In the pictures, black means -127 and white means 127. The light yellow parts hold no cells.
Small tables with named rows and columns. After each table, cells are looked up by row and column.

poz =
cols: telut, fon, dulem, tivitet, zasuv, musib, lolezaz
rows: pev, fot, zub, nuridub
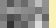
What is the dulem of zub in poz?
-37
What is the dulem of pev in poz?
2
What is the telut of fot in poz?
9
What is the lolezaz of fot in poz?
13
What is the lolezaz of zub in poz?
-27
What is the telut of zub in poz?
-12
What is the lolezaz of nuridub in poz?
17
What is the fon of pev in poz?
-39
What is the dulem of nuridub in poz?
-14
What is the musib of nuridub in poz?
91
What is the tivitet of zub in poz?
0
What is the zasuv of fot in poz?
9
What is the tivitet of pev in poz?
-20
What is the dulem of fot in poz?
22
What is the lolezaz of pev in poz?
17
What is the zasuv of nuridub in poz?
19
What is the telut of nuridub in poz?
7
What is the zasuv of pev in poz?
17
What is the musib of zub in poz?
55
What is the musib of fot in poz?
-7

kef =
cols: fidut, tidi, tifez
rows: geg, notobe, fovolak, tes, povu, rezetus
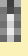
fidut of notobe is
-11
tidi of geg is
-65
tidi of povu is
107
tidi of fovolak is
104
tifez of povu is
17
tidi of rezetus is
68
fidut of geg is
40
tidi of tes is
82
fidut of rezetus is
-24
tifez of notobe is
-29
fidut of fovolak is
-1
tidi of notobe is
-54
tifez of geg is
45
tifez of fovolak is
-2

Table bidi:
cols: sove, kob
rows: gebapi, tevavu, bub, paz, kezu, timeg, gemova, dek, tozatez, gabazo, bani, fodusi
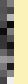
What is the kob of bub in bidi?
54
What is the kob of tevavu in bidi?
-56
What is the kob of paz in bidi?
-115
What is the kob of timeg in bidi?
-46
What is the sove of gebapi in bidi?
-40
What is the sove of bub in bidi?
-38
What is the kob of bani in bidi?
7
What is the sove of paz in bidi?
-56
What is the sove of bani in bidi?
-31
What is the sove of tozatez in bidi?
26
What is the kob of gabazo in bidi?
-98
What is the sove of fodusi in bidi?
-59
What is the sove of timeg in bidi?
-75
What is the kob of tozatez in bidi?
18

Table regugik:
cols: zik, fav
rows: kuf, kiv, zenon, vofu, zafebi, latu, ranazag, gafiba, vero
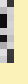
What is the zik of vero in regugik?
77
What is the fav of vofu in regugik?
84
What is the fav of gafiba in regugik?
-68
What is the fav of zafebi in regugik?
81
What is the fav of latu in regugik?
66
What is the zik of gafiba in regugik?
95
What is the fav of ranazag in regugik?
84
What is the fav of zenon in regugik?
78
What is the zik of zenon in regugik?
-113
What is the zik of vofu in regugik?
-114
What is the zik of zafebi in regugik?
74
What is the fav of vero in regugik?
-72
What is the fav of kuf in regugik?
-72
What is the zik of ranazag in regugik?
44
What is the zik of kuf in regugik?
95
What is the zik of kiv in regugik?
56
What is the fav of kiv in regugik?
82
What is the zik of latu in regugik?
-105

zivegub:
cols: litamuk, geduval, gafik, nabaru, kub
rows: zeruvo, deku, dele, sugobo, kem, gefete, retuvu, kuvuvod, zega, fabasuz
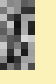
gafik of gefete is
-49
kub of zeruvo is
-22
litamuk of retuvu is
73
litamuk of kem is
-33
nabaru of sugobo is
38
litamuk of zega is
7
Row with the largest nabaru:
gefete

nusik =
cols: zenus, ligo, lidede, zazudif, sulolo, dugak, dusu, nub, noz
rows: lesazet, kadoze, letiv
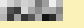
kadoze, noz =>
5
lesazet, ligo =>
79
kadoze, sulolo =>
39
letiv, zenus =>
53
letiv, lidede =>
35
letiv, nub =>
-82
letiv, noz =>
27
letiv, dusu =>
-108
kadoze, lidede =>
-67
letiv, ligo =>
-69
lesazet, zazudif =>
81
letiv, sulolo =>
-40
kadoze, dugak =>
11
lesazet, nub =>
110
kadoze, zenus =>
64
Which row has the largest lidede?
lesazet

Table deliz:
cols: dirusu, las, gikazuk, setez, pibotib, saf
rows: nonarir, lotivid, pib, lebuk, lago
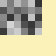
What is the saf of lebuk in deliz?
-8
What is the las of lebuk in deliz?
83
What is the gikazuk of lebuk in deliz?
44
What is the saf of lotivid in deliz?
-8
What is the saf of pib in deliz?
-68
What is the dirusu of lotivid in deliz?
-43
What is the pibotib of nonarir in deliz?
67
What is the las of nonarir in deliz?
-2
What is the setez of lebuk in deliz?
-47
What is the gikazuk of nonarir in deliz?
57
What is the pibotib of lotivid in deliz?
19
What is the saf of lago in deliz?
69
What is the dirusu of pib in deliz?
10
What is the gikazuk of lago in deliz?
76
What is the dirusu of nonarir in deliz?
56
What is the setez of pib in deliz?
-71
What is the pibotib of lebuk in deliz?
-71
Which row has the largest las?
lebuk

